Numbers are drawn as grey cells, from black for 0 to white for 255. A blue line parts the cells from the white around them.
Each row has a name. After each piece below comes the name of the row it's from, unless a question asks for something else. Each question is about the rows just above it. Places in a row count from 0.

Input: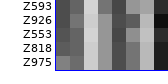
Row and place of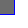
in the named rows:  Z975, 1
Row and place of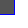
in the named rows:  Z553, 0
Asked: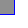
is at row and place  Z553, 5

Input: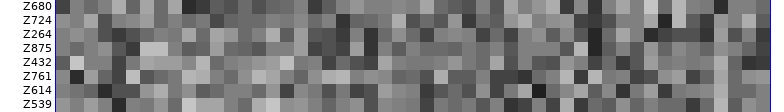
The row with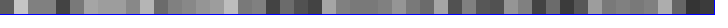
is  Z432
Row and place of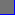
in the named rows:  Z614, 1
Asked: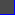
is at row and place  Z724, 11

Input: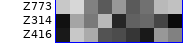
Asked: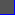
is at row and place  Z416, 3
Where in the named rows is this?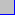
Z773, 8
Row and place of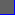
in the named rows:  Z314, 5
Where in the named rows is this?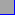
Z314, 1
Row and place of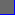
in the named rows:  Z314, 6
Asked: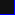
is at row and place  Z314, 0

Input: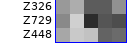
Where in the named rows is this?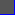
Z729, 3
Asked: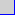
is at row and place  Z729, 1
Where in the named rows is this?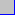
Z448, 2

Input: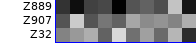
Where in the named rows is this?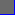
Z32, 7
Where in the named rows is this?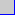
Z907, 1
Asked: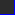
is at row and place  Z32, 9
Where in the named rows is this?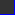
Z889, 0
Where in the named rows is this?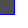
Z889, 7
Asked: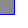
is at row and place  Z907, 6

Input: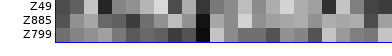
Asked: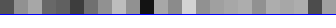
Z885
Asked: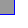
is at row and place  Z799, 20
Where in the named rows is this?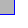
Z49, 6
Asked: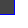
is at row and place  Z49, 22

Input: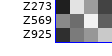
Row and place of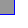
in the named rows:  Z925, 2
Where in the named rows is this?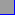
Z273, 2

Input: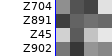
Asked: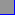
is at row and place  Z902, 2
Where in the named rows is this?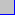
Z45, 2
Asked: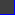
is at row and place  Z891, 0
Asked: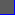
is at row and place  Z45, 1
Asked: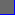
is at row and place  Z891, 3

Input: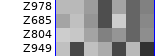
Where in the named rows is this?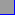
Z978, 2
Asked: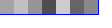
Z685
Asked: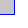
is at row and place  Z804, 1
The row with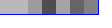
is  Z978
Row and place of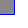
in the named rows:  Z685, 6
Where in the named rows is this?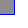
Z804, 6

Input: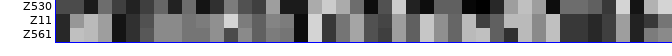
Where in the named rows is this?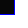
Z530, 29
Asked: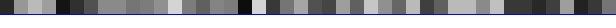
Z11
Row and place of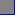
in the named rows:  Z11, 15
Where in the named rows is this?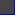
Z11, 23
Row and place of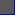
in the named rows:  Z561, 6
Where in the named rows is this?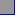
Z11, 1
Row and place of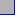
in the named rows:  Z530, 42

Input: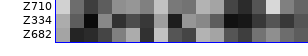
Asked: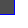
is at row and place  Z334, 5
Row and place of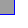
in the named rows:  Z334, 7
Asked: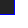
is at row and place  Z682, 1
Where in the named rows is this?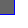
Z710, 17

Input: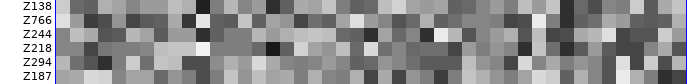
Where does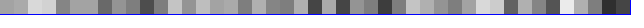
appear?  Z187
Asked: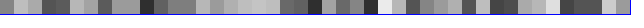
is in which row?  Z244
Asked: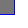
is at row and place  Z218, 3
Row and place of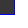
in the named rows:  Z766, 9
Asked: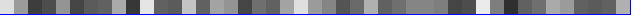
Z766
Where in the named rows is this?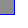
Z294, 11

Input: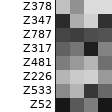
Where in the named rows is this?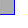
Z347, 1
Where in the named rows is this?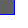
Z317, 0
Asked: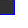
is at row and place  Z347, 3

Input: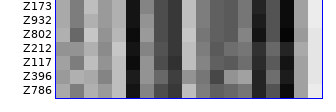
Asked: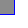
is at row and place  Z212, 3
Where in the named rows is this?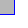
Z802, 4

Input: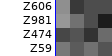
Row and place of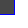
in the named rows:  Z474, 0
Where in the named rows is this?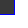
Z606, 1
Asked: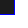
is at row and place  Z981, 3
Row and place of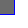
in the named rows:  Z474, 3
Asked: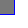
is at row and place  Z59, 0
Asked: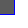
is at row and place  Z59, 1
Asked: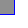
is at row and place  Z606, 0

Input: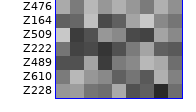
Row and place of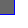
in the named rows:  Z164, 1
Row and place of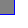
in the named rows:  Z610, 8
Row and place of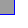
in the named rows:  Z228, 1

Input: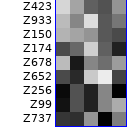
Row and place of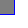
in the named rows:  Z737, 4
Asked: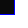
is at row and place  Z256, 0
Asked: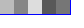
Z933
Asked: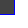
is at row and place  Z652, 4
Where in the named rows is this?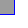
Z678, 4
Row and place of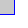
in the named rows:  Z652, 2
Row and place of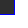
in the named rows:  Z737, 1

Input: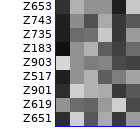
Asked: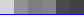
Z903
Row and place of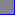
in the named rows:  Z903, 3
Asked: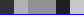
Z653
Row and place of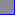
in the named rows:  Z743, 1
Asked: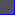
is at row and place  Z743, 2

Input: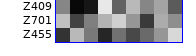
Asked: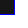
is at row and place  Z409, 2
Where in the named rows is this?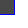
Z455, 5
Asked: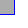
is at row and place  Z701, 7
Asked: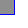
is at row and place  Z701, 8
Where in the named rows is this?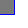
Z455, 2

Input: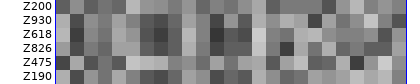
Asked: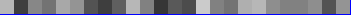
Z618
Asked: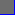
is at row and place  Z475, 10
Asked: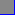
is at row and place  Z618, 2
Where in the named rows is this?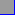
Z826, 0

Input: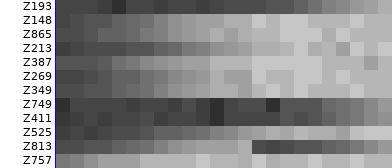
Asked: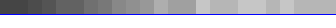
Z269
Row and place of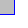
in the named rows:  Z525, 21
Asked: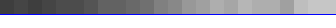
Z525
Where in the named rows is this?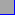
Z525, 16
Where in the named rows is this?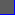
Z387, 3
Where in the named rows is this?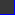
Z411, 0

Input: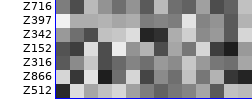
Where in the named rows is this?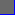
Z316, 4
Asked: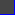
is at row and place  Z866, 6
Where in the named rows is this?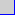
Z342, 9

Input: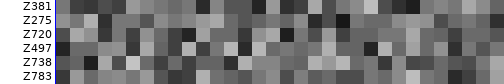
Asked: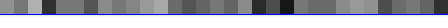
Z275
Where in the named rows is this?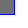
Z783, 11
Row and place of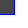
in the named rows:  Z738, 25
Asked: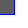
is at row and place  Z783, 18
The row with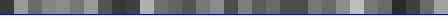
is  Z783
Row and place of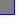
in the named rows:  Z783, 17

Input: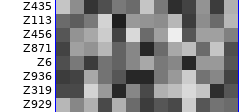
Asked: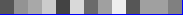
Z456
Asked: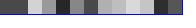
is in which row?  Z319
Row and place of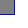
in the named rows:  Z456, 12
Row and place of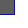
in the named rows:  Z113, 1

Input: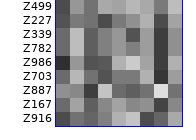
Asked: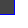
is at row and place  Z167, 7
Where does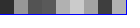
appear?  Z986

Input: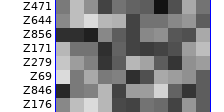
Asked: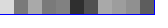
Z69
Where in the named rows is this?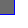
Z176, 7
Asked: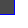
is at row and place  Z176, 4
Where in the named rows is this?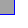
Z279, 6
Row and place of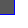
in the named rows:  Z856, 8
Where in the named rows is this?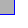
Z644, 4

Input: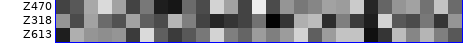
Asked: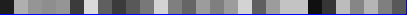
Z613
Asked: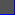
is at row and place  Z318, 4
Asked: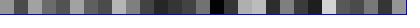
Z318
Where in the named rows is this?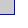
Z470, 21
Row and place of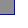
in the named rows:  Z613, 3
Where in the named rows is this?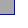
Z470, 2

